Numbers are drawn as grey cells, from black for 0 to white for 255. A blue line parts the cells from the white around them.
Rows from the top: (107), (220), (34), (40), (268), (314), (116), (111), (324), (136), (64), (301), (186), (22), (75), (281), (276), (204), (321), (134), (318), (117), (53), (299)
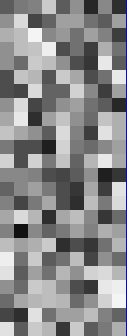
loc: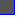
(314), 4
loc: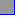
(34), 5
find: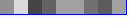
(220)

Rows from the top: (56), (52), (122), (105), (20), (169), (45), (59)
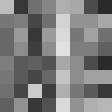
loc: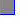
(56), 4
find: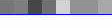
(52)

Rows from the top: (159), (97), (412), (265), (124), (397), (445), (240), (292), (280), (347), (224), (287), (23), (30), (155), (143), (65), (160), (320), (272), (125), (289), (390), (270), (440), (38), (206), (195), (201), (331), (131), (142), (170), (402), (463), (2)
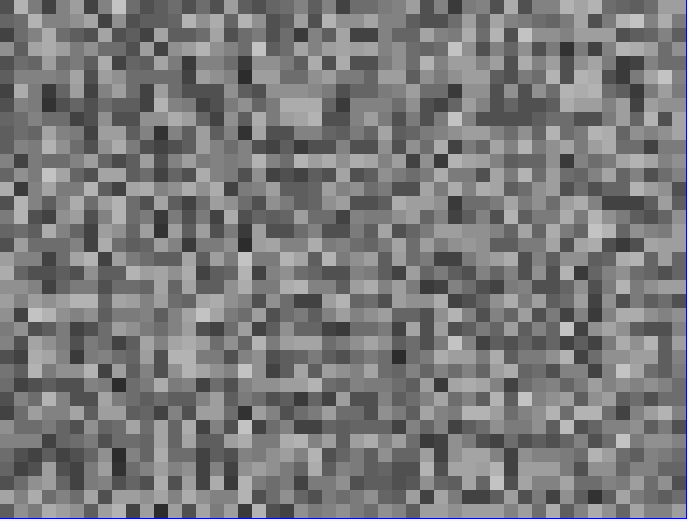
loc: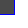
(224), 9
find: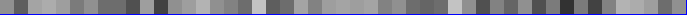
(265)
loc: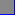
(445), 23
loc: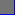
(38), 1
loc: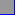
(65), 34
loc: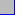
(331), 41
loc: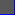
(402), 30

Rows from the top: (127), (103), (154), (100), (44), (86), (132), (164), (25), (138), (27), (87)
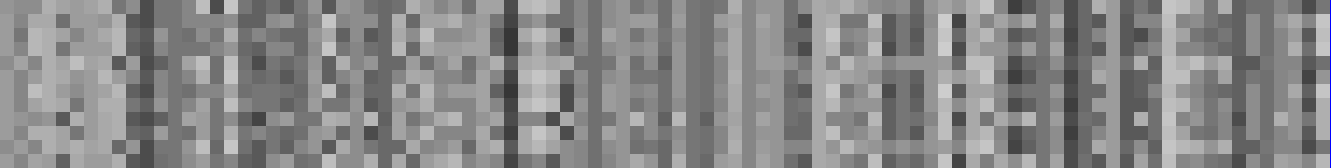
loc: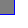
(87), 71
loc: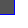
(100), 11

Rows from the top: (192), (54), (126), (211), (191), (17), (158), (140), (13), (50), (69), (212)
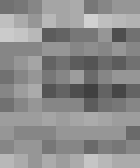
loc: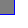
(69), 8
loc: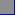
(211), 7
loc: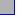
(54), 10

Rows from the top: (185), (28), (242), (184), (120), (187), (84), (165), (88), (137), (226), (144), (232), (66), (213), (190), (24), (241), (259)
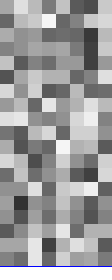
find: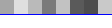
(185)
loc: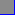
(24), 2
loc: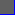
(66), 8
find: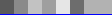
(24)
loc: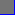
(137), 1

